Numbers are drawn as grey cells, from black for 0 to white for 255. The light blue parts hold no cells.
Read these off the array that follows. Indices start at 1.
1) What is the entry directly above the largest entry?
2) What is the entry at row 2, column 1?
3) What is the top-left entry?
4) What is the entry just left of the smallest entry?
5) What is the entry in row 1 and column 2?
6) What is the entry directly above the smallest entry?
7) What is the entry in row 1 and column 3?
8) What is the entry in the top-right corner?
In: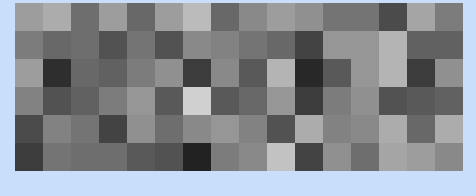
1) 60
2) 124
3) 157
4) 82
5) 172
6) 137
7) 110
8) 124

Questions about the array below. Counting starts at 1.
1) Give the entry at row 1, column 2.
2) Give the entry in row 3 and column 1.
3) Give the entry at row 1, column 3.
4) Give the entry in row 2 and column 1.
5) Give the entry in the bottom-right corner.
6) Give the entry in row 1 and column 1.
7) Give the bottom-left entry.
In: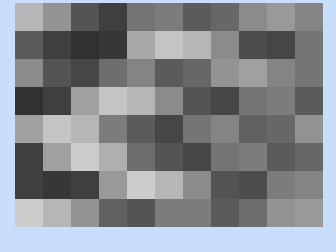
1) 147
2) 139
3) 84
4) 91
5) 153
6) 182
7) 204

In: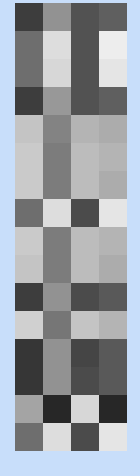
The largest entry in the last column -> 237
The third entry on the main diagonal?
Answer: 82
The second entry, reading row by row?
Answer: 146
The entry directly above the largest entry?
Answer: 95
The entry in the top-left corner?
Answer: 61
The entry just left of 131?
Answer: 196
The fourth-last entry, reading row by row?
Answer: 110
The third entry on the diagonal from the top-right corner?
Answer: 215
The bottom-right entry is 229
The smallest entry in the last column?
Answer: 39
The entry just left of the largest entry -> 82
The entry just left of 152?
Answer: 61
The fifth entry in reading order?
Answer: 110
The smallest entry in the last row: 75
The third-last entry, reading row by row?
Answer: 221
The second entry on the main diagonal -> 221

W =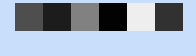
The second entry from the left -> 28
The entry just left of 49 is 238
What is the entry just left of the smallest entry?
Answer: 129

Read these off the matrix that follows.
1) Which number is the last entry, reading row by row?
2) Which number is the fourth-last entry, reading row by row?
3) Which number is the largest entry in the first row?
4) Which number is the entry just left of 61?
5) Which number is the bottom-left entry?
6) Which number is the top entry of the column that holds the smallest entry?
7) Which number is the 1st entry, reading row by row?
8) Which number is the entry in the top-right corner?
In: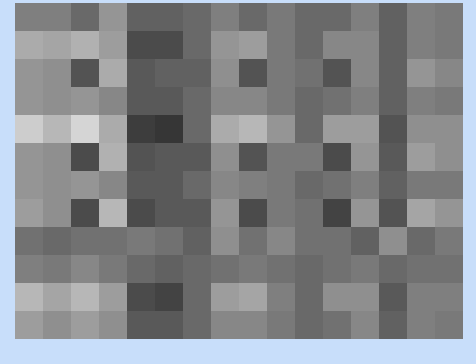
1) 121
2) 135
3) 149
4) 171
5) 157
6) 97
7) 127
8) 121

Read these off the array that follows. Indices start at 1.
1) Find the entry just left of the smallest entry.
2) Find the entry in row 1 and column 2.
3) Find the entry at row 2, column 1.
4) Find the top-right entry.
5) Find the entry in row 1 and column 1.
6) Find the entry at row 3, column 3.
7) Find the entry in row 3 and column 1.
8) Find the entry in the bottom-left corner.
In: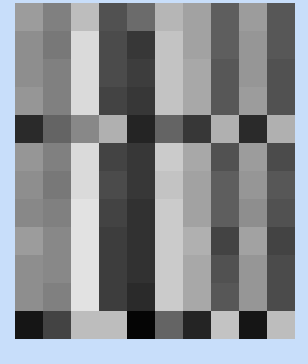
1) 189
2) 128
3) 142
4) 87
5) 156
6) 218
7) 142
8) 21

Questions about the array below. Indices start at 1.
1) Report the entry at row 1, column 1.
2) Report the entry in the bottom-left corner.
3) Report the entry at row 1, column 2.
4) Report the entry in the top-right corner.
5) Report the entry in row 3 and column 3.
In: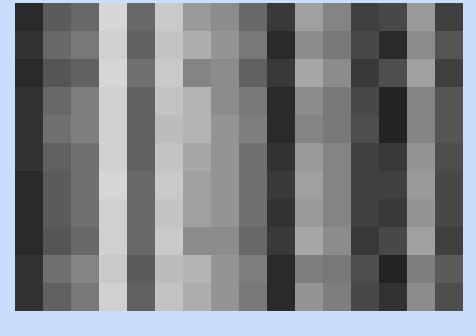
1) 42
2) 50
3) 91
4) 64
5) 97
